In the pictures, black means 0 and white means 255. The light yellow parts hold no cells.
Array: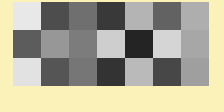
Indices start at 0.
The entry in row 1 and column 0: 92
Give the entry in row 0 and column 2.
111
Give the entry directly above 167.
174
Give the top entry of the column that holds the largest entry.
232
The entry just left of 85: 226
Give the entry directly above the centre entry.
57

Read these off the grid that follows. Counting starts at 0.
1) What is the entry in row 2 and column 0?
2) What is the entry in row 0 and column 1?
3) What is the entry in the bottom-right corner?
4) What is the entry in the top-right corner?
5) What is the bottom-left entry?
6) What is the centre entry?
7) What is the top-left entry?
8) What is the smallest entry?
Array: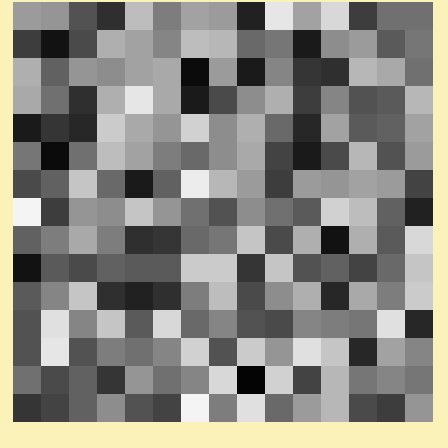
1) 175
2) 149
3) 149
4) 112
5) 53
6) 82
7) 155
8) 4

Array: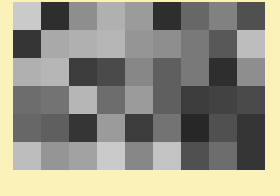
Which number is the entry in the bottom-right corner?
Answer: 53
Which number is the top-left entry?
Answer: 202
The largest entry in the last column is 189
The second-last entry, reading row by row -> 109
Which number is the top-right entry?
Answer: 80
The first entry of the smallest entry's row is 103
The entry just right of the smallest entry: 80
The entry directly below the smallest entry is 80
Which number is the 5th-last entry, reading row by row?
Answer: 135
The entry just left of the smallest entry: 115
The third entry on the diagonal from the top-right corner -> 121

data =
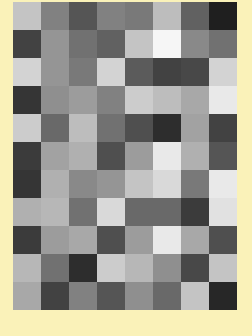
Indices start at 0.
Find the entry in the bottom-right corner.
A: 39
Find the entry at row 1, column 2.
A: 113
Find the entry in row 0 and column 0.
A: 196
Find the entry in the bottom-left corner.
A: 168
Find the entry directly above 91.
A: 196
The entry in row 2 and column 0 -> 211
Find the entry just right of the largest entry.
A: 137
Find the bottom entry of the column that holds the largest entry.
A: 105
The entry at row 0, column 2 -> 85
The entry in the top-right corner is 31
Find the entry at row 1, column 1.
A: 149
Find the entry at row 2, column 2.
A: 121
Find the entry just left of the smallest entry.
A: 97
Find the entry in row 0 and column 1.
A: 129

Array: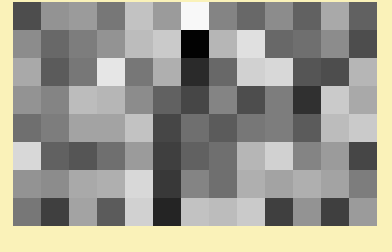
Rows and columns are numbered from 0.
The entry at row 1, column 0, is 140
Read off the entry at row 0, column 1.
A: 147
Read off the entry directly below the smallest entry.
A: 42
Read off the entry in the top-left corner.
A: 77
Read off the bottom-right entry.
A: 155
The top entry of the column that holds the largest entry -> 248
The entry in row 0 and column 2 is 155
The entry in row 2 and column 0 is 169
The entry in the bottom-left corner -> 119
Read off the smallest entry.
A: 2
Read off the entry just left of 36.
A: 209
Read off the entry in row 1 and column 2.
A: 125
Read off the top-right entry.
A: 97
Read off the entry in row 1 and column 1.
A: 104

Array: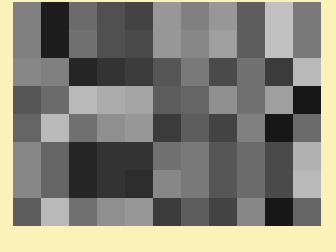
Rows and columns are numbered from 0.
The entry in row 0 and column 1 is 29
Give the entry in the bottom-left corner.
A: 93
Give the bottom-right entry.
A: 101
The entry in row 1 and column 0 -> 128
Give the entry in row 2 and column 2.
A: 37
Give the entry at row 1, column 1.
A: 29
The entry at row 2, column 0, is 135
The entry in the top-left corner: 128
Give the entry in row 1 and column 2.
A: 113
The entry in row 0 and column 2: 107
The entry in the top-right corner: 121
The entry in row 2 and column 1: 128

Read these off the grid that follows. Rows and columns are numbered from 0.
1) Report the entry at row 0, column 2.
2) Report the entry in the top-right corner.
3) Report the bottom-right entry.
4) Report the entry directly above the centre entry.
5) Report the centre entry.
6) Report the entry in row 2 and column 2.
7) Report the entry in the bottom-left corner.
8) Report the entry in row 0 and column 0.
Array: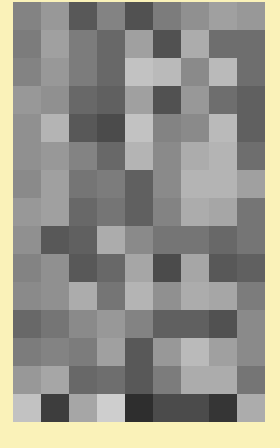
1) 88
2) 152
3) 172
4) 96
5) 96
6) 124
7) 194
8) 131
